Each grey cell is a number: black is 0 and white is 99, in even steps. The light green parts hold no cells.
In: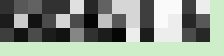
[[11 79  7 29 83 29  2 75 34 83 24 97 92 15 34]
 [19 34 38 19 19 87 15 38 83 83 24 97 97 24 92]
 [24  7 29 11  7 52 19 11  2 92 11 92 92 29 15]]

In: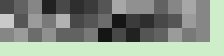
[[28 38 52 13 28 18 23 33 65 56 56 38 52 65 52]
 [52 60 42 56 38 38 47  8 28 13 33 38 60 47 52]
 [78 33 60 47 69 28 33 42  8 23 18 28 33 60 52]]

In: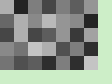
[[27 68 27 36 58 22 63]
 [40 68 53 72 58 53 14]
 [45 31 36 18 49 18 76]
 [53 45 76 68 31 49 18]
 [68 14 49 27 49 36 58]]

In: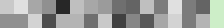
[[56 56 82 30 70 70 43 78 25 52 34 65 82 48 70]
 [78 87 65 56 15 74 65 60 43 39 74 48 87 48 39]]

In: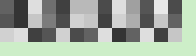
[[33 20 77 48 29 81 77 25 81 67 29 77 38]
 [38 20 86 43 25 72 72 29 86 62 33 90 29]
 [81 86 25 33 81 29 38 86 20 38 86 25 77]]

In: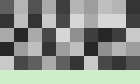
[[15 61 74 20 61 74 15 56 70 61]
 [20 74 20 78 28 83 66 83 83 24]
 [37 70 32 66 24 70 61 74 70 20]
 [66 15 66 28 83 56 24 15 24 78]
 [78 28 37 66 37 20 78 28 20 32]]

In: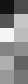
[[ 7 29]
 [33 77]
 [51 55]
 [59 46]
 [68 38]
 [95 73]]

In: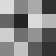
[[39 14 85 71]
 [52 75 35 19]
 [80 43 57 27]
 [85 52 66 19]]
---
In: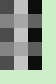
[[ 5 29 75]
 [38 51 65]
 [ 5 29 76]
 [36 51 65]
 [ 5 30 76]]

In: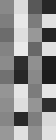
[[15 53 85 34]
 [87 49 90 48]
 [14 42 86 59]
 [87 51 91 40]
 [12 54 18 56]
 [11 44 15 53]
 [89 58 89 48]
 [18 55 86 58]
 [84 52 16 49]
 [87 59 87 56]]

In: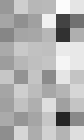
[[89 59 80 71 72 98]
 [44 64 56 62 93 26]
 [68 52 64 65 71 19]
 [90 66 78 75 74 91]
 [90 61 71 74 76 95]
 [76 77 57 76 54 89]
 [83 64 80 73 65 70]
 [76 62 75 68 86 62]
 [53 66 58 64 77 14]
 [86 55 83 67 81 70]]

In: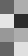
[[67 39]
 [17 89]
 [67 59]
 [87 39]]

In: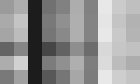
[[74 60 67 11 44 50 67 50 90 79]
 [69 66 76 11 47 56 68 51 89 76]
 [70 64 73 11 46 53 68 51 90 78]
 [75 39 52 11 27 38 55 42 84 77]
 [67 67 81 11 48 56 68 49 85 73]
 [76 47 62 11 34 46 65 48 90 80]]

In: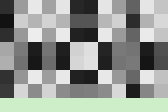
[[76 18 60 90 63 89 15 13 89 61 38 89]
 [84  7 80 70 82 70 33 33 71 81 17 69]
 [76 18 59 92 62 91 13 11 90 60 39 91]
 [31 65 47 11 45 12 81 86 14 47 45 11]
 [29 68 44  9 42 10 83 87 12 45 47  8]
 [75 19 58 91 61 90 13 11 90 59 40 90]
 [71 22 83 54 82 54 48 49 54 84 11 52]]

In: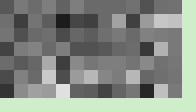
[[44 34 47 42 49 38 49 41 41 41 44 32 43]
 [75 43 24 45 36 11 27 25 41 63 25 60 77]
 [47 45 31 41 43 29 40 36 43 47 41 50 48]
 [47 26 48 51 41 49 32 32 34 40 42 22 69]
 [46 42 35 40 66 24 53 46 49 49 45 53 44]
 [45 29 50 41 78 30 60 71 52 48 71 40 43]
 [47 20 54 62 60 87 38 36 26 39 46 15 74]]
